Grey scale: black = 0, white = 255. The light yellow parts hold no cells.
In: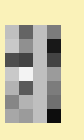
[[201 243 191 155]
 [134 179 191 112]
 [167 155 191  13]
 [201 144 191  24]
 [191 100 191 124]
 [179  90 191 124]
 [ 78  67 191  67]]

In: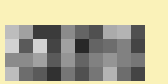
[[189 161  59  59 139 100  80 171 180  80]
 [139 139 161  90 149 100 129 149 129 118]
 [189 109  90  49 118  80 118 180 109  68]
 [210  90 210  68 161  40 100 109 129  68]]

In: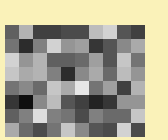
[[ 96 179  64  64  75  75 188 210  85  64]
 [198 170 179 128  44 137 170 106 188 149]
 [210 149 179  96  96 106 159  85 198 116]
 [116 137 106 198 170 231 116 159  64 179]
 [ 96 128 222 128 116  75 128 106 106 198]
 [170 106  75 116 198 137  85  75 210  75]
 [116  44 128 210 149 159  54  85 137 170]
 [ 54  15 137 188  85  64  35  54 149 149]]

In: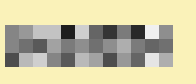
[[ 77 185 207 133  89 185 162  77 152 101 229 174]
 [133 152 195 195  30 207 101  53 123  41 240 142]
 [133 112  89 162 123 142 112 142 174 123 101 112]]

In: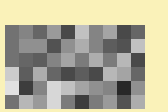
[[114 183 154 215 123  61 123 154  82 173]
 [114 144 144  82 144 173 132  93  82 193]
 [114 132 102 154  73 193 132 164  73 102]
 [114 102  93 132 164 123 173 123 183  73]
 [204  93 173 102  73  93  73 183 164 102]
 [225  61 132 215 193 164 144 132  40 144]]

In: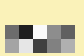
[[164 230  64 129 176]
 [108  31 250 141  96]]

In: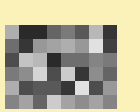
[[ 77 195 184  42 110 110 132 122]
 [132 163 101 204 163 141 163 132]
 [122 141 213  77 204  54 141 101]
 [174  77  89  89  54 225  77 152]
 [110  54 152 163 174 152 225  65]
 [174  42  42 101 122  89 184  54]]
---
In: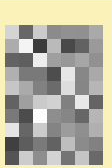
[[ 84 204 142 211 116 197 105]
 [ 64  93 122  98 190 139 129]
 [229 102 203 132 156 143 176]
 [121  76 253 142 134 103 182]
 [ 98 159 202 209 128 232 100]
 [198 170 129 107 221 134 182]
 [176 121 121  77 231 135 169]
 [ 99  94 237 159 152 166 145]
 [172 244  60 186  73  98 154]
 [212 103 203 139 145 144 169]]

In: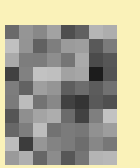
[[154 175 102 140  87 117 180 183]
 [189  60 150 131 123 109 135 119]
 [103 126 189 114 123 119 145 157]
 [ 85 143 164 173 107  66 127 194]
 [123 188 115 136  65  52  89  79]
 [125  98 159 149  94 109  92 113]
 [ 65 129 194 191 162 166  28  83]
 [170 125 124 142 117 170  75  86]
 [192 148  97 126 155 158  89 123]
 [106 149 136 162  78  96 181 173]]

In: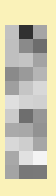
[[164 120 121]
 [168 225 244]
 [216 206 166]
 [170 168 146]
 [203 110 150]
 [223 211 208]
 [159 197 216]
 [138 154 181]
 [191 196 163]
 [191 138 109]
 [193  48 165]]

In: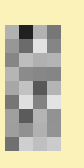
[[112 207 191 203]
 [158 145 177 147]
 [159  91 180 146]
 [118 223 131 227]
 [167 194  88 180]
 [181 139 135 133]
 [134 189 176 180]
 [151 107 226 133]
 [177  33 178 119]]

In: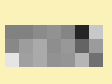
[[229 160 170 146 149 181 112]
 [136 157 170 142 152 100 155]
 [129 129 139 146 133  37 200]]

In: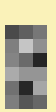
[[126  86 103]
 [113  39 166]
 [171 149 149]
 [132 106  37]
 [127 197 144]
 [ 74  95 119]]

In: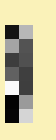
[[  5 213]
 [  3 154]
 [250  62]
 [ 97  63]
 [ 61  80]
 [164  83]
 [ 19 183]]
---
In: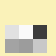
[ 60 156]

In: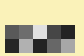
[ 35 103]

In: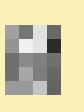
[105 227 137 112]

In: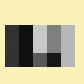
[183 127  89]

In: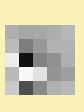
[183 178 131 247 202]

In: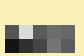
[103 117]

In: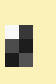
[56 76]

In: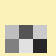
[202 225]
